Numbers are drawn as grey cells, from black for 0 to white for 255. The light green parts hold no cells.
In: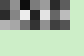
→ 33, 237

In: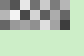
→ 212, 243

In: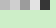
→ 156, 227

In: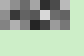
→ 87, 216

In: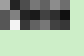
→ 26, 243

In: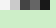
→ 68, 244
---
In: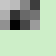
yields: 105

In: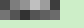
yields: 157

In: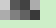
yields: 66

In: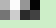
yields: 150

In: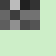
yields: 114

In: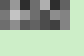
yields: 141

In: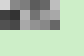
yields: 157

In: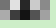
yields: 203

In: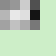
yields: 223

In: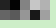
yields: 198
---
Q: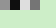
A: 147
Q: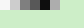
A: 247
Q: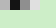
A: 183
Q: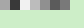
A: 167
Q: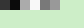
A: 52
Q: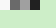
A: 248
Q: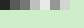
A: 37
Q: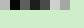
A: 186
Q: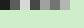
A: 29
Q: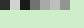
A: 45
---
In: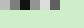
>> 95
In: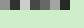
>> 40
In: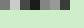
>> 59
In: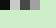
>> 161
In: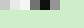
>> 149
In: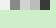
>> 57
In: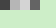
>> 100
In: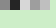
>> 191
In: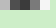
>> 245
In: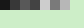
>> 183
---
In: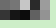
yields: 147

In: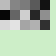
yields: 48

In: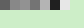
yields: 231

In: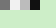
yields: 17

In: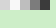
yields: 59

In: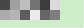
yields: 126

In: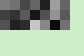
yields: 113

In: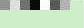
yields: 178
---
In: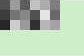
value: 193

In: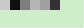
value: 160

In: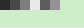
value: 125

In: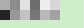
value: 215

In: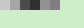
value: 146

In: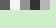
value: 147

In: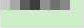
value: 145

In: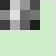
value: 171

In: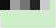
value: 117
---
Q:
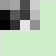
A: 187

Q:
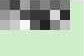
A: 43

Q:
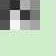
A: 120

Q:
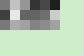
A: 204

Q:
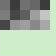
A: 196

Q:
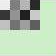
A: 202

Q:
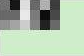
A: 72

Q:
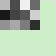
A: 208
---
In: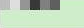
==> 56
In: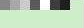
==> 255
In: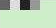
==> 221
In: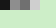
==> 142
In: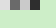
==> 106
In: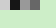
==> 22
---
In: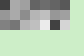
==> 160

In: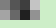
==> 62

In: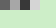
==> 56

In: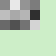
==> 148

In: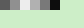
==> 237

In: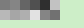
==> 101

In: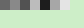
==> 82
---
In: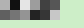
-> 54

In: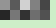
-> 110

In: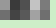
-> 162

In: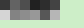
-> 87

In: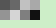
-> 127

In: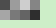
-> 100

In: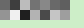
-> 197

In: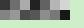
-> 120
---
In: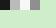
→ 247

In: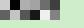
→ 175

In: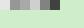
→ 169

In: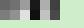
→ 156

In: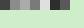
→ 171

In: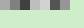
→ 64

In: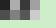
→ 57

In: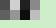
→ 32

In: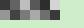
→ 190
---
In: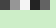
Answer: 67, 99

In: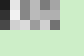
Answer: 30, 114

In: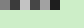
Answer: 127, 30

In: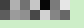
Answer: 63, 103

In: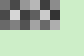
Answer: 117, 174

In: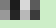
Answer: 123, 59

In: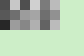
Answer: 79, 187

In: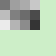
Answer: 118, 52

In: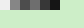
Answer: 239, 21

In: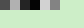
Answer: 77, 131
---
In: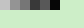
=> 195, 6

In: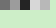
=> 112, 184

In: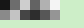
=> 22, 149

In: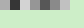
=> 174, 193

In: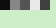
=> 12, 64

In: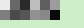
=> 234, 9

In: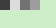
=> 61, 157

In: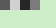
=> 89, 123
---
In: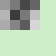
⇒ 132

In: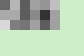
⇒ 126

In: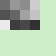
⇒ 61

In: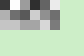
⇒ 197

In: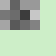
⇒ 89

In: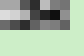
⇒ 76
